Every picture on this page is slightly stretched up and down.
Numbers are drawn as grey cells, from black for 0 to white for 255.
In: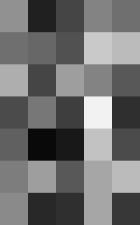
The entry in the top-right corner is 111
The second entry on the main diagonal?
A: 103
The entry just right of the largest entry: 47
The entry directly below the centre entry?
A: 24
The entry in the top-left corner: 145
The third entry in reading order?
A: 69
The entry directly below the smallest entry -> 158
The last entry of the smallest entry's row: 75
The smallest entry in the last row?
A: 40
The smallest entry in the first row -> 32

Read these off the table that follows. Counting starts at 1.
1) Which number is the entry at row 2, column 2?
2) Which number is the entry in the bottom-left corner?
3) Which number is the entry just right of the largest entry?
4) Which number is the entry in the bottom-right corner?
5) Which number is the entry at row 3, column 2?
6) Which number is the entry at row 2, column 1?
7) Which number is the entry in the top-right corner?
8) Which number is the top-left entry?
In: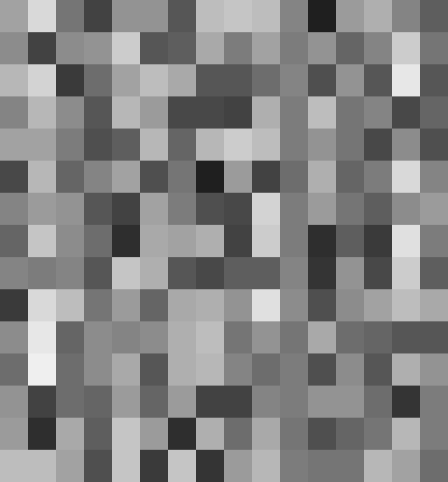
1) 66
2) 189
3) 109
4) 109
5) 211
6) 140
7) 94
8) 162

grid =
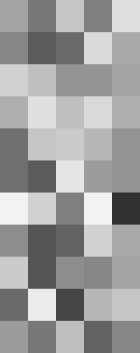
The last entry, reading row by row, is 134
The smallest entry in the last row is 98
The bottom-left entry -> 156
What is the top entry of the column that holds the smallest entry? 223
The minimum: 49
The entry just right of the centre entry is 156
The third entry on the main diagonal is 148
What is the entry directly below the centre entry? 127
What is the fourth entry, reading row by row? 127
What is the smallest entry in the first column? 106
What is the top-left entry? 163
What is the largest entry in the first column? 242
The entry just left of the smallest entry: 242
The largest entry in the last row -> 191
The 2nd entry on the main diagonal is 91
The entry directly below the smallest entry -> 169

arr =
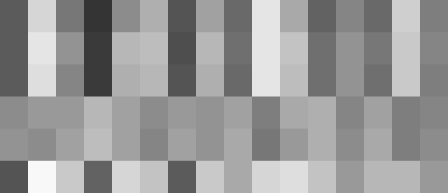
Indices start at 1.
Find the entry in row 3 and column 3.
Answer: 133
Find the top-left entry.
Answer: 91
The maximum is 248
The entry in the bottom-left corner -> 84
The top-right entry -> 126
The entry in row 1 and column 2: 214
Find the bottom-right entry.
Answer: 153
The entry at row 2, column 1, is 91
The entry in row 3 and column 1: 91
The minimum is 52
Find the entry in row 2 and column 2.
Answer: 229
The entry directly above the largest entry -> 140
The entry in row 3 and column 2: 222
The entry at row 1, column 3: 119
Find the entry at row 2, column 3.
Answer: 147
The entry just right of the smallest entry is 140

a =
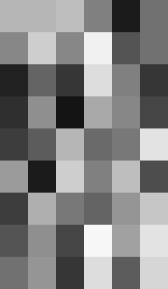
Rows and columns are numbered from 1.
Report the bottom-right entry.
214
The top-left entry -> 182
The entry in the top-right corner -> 113
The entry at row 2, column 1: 135
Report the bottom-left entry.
113
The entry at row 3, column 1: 33
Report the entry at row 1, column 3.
190
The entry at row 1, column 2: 182
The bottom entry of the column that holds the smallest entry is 54
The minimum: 20
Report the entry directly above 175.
27
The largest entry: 247

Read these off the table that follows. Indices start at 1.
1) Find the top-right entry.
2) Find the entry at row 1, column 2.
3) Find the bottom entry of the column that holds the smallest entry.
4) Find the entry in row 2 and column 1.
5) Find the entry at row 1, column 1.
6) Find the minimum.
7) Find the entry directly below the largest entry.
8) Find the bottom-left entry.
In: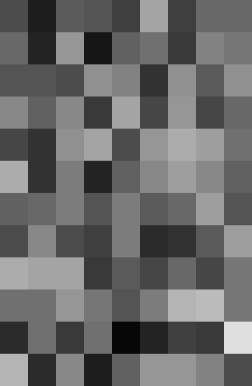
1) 104
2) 29
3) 97
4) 104
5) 76
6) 7
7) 76
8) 180

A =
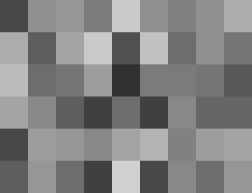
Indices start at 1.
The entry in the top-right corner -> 172
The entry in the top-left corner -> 72
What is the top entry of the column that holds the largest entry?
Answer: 202
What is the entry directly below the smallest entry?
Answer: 109
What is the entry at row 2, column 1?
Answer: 172
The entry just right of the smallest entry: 123
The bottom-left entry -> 94
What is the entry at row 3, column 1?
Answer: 187
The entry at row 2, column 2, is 94
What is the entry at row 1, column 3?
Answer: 150
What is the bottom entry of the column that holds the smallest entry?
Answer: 208
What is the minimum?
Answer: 49

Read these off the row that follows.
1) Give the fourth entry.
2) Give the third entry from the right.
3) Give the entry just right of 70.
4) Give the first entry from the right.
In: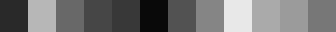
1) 70
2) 170
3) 56
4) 119

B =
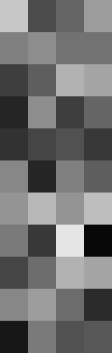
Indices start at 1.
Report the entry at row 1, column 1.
198
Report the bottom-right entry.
87
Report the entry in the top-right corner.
156
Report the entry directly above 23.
135
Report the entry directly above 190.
94
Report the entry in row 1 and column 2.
75
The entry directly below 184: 56
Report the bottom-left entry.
23
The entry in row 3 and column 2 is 94
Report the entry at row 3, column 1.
62
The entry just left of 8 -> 229
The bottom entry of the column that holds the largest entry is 81
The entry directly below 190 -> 8

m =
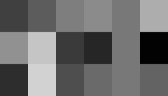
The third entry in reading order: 126
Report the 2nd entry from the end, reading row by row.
120
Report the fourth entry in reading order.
139
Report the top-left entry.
64
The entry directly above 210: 197

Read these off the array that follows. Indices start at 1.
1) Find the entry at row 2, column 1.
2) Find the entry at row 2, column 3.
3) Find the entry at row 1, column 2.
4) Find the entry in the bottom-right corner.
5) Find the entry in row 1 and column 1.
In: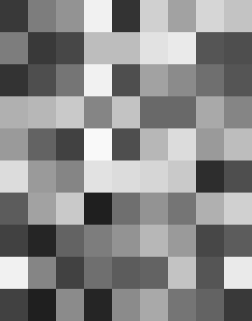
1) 125
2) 71
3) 125
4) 57
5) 57
